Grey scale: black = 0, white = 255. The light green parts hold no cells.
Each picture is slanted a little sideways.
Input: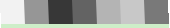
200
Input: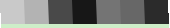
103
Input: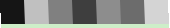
108
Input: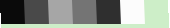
47
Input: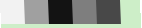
126
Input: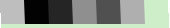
80
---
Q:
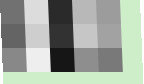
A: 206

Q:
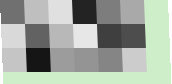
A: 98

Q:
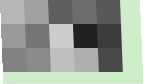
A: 117

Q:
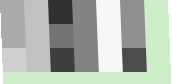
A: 193

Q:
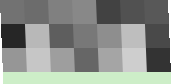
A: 184

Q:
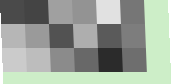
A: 154
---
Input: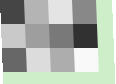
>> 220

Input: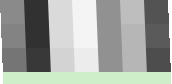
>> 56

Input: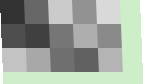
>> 168

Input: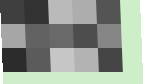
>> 91

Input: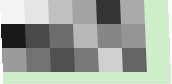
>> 115

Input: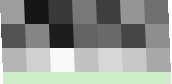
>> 208

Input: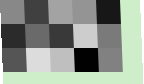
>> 220
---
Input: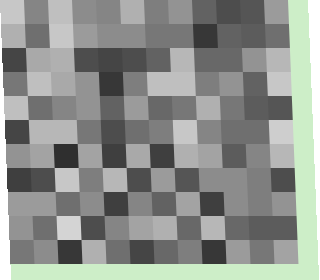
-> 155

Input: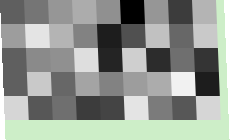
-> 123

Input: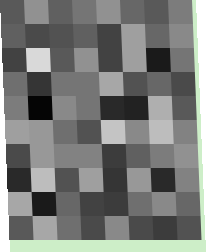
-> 74

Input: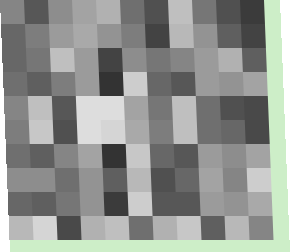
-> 95

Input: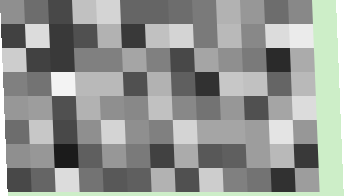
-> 115
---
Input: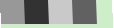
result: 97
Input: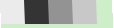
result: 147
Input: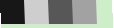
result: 87
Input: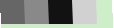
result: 102
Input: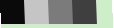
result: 63
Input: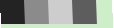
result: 93
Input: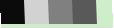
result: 89
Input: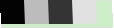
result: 52
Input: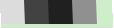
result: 66
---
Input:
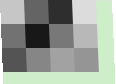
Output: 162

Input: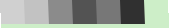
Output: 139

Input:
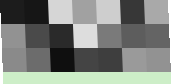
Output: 15

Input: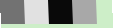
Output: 9

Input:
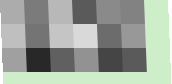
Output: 96

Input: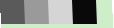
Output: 213

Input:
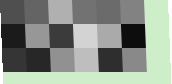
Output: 145

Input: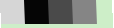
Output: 74
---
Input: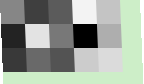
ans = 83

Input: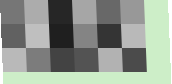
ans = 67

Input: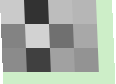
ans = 161

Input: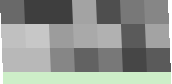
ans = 134

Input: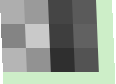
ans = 47

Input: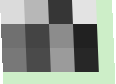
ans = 155

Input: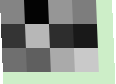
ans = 170

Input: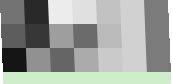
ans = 101
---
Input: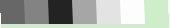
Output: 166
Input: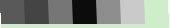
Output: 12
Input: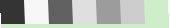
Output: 223
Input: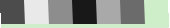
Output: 24
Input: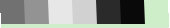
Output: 209
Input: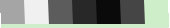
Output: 40
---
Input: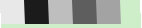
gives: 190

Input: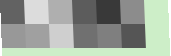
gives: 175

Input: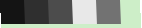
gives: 76

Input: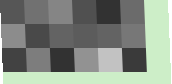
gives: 133

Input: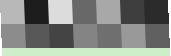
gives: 220

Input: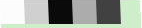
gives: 10

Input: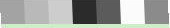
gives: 205
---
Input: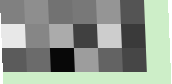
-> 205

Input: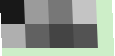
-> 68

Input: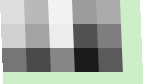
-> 82

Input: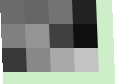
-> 64

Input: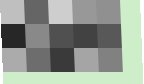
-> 66

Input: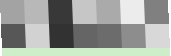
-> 141
